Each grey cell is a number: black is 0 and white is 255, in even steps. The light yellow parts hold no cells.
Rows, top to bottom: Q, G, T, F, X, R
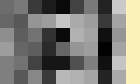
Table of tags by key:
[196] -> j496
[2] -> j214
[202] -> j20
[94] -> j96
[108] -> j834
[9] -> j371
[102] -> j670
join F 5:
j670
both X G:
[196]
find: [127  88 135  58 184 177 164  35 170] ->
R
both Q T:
[9]
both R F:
[164]
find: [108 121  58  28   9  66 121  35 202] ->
Q

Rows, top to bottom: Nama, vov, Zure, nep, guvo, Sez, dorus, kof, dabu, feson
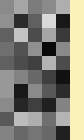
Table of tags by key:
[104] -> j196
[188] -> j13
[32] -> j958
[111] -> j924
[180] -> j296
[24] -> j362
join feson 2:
j196
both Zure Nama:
[166]
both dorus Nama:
[138]
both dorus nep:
[138]

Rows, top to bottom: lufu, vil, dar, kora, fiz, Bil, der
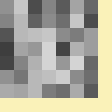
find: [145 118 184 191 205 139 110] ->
Bil
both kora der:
[164]
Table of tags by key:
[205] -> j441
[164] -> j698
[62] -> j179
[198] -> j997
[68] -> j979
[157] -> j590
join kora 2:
j698
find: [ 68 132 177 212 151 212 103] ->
fiz

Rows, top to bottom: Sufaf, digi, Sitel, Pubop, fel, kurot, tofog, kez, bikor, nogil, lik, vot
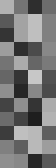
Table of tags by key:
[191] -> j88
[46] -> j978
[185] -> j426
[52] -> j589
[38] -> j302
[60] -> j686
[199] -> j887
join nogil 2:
j88
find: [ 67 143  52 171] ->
kez
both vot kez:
[143]
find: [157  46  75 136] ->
Pubop
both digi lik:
[128]

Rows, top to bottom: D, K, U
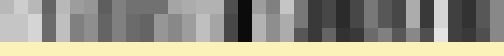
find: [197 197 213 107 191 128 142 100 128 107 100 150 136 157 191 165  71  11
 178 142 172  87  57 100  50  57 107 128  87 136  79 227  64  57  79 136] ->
U
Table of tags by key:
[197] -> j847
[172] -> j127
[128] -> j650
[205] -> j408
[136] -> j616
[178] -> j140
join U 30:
j616

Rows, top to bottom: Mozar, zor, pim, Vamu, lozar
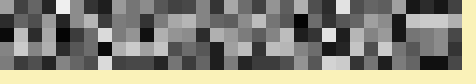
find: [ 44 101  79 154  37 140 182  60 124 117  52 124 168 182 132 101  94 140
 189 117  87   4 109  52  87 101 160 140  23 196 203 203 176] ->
zor
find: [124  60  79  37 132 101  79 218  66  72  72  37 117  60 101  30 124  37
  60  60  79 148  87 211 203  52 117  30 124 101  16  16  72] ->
lozar
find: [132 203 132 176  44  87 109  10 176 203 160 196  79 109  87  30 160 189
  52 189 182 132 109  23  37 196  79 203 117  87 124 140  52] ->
Vamu
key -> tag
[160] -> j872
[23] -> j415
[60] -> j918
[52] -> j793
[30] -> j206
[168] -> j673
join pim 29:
j415

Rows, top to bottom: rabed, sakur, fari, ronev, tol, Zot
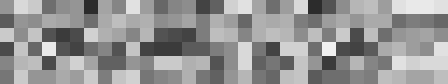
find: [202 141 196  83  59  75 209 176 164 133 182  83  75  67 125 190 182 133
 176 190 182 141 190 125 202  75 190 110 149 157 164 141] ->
fari
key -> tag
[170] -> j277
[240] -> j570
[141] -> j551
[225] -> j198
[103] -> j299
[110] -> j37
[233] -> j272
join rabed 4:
j37
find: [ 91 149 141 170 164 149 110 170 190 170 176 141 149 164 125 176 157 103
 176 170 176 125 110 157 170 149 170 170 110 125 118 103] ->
sakur
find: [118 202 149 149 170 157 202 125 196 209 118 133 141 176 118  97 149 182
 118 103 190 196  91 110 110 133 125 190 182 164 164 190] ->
Zot
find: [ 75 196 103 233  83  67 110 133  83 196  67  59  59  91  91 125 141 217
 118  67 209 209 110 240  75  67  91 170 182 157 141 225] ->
ronev

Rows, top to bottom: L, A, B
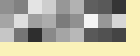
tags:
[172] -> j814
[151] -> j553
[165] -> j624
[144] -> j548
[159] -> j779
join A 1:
j624
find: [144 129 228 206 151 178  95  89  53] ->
L
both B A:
[165]
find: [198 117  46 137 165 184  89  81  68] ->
B

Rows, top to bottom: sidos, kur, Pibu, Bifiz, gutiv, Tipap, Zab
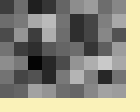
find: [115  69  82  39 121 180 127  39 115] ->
Tipap
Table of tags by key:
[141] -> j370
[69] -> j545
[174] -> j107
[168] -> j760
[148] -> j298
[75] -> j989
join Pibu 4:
j107
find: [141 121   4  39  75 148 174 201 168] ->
gutiv
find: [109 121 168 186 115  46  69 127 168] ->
kur
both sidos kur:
[109]
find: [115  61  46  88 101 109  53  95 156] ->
Bifiz

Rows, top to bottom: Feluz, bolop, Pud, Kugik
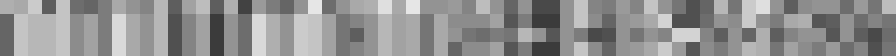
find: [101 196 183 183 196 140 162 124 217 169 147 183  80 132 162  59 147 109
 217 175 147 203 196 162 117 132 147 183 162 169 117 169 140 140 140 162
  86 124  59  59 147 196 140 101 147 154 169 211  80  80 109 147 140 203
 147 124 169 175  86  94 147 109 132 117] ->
bolop
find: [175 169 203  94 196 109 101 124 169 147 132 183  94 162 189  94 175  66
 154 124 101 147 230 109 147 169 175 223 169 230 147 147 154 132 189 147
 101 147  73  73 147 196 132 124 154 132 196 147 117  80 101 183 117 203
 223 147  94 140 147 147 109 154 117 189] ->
Feluz
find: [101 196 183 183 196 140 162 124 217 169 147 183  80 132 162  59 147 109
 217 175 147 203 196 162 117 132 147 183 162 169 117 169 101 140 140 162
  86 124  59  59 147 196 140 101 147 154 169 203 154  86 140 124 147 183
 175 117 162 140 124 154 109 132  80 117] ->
Kugik

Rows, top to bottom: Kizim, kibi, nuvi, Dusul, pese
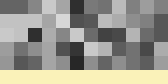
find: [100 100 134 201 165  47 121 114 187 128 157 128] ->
Kizim
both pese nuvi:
[87]
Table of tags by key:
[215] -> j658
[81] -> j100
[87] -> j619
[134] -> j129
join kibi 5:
j658

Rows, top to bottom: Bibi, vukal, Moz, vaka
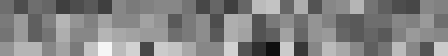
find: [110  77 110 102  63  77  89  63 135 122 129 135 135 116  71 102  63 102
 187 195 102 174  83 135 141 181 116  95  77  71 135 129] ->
Bibi
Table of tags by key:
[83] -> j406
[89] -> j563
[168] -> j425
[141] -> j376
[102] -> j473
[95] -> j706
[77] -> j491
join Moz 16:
j563
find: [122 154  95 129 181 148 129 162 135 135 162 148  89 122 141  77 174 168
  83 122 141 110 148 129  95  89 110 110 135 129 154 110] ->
vukal
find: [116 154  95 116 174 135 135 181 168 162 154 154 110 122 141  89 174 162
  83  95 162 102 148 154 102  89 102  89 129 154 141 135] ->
Moz

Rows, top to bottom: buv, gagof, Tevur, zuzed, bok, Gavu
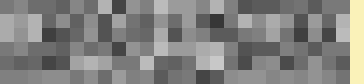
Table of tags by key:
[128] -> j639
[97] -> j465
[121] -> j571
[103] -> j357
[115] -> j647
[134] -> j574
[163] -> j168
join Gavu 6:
j571
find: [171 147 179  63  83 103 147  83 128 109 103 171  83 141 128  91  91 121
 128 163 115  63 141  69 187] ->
Tevur
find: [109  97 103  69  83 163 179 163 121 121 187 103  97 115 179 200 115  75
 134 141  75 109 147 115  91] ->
bok
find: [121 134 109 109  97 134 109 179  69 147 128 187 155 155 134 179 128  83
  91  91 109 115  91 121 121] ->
buv
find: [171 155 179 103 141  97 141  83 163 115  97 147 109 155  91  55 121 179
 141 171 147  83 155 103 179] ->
gagof
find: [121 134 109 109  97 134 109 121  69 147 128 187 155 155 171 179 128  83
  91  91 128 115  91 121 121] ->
zuzed

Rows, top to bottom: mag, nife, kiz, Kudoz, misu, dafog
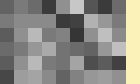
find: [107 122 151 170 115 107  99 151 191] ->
Kudoz
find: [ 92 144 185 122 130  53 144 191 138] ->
kiz
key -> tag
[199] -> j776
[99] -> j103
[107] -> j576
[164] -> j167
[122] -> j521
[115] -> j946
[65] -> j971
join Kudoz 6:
j576

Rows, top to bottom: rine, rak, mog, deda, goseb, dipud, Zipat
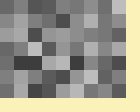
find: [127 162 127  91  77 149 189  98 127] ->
dipud
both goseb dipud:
[77]
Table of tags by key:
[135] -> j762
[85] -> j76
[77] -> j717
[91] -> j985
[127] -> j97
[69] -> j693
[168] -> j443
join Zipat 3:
j693
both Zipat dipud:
[91]
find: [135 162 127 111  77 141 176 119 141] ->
rak

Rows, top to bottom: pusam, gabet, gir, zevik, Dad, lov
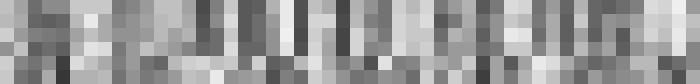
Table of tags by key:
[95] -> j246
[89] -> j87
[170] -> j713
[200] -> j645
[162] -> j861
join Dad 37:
j87
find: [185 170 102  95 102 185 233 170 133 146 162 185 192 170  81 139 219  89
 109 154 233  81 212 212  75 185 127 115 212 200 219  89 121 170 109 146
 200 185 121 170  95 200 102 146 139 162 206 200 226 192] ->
gabet

